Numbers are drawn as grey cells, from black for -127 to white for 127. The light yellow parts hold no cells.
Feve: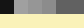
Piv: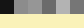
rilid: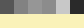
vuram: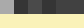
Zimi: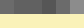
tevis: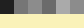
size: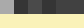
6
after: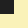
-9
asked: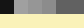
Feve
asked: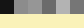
Piv
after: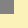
22

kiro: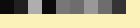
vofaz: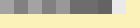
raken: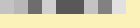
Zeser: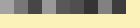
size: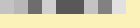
9
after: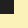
46
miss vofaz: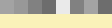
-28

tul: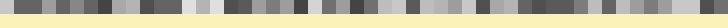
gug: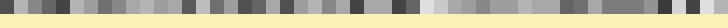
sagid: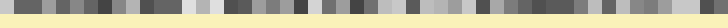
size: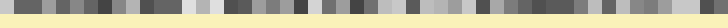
52
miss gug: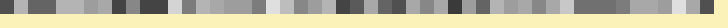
19

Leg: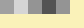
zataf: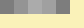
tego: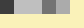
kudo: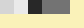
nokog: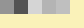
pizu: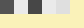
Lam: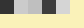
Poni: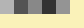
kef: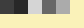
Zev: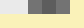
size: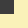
1
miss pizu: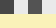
95
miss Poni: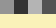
8
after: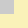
63
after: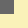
43
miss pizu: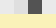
-56

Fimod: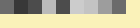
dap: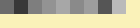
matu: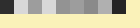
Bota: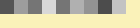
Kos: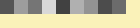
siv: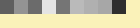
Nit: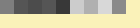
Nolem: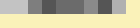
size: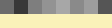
8
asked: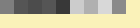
Nit
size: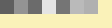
7
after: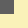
19
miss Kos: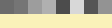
-62
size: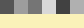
6

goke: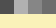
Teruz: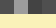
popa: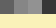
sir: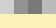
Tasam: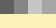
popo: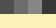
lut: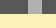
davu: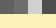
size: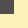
1
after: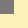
59
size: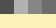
4
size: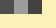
3
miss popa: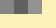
-72
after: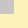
37
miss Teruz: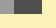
-60

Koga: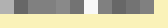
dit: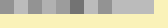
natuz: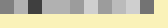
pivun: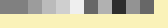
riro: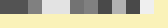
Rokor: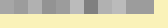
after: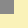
-12
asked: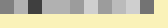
natuz
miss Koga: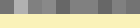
120
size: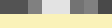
8
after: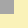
28

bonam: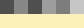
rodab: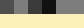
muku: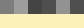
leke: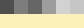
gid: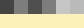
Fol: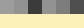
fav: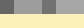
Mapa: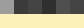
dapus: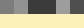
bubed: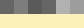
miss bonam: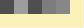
70
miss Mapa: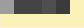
-80
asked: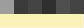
Mapa
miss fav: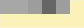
-13
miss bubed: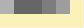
-37
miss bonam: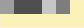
7

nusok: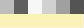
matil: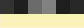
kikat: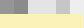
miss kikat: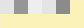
70
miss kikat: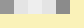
70
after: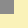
100
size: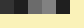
5
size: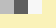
3
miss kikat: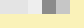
22
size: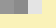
3

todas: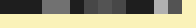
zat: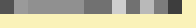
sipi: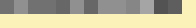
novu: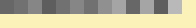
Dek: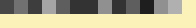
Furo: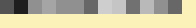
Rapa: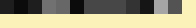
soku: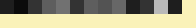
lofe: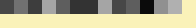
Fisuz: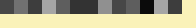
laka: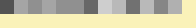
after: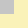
-14
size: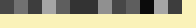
13
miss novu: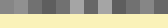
57
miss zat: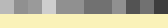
-3
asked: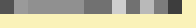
zat
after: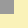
16
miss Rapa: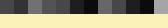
-106

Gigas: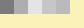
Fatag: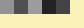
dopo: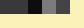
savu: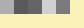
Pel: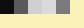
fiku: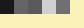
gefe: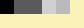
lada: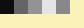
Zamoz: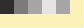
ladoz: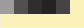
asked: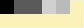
gefe
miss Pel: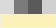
-114
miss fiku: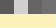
-102
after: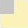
58
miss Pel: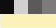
90
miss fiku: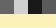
-15

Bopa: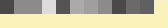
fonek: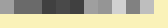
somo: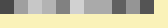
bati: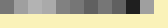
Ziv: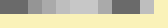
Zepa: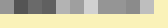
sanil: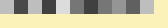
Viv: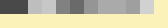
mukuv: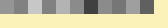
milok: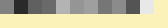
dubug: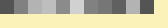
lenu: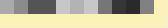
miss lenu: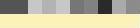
-73
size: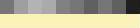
10

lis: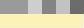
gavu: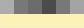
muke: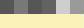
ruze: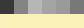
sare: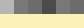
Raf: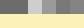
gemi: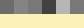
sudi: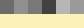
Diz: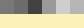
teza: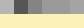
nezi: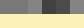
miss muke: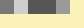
-29
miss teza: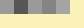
54
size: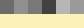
6
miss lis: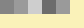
66
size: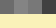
4
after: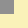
-7
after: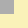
-7

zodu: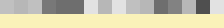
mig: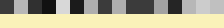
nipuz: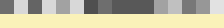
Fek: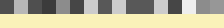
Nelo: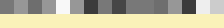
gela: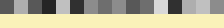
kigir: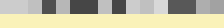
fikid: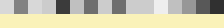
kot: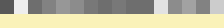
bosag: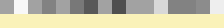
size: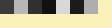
7
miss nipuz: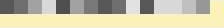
-27

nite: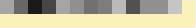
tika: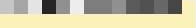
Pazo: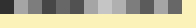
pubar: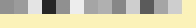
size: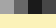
4
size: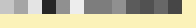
13
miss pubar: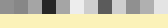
27
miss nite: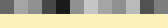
-14
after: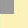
100
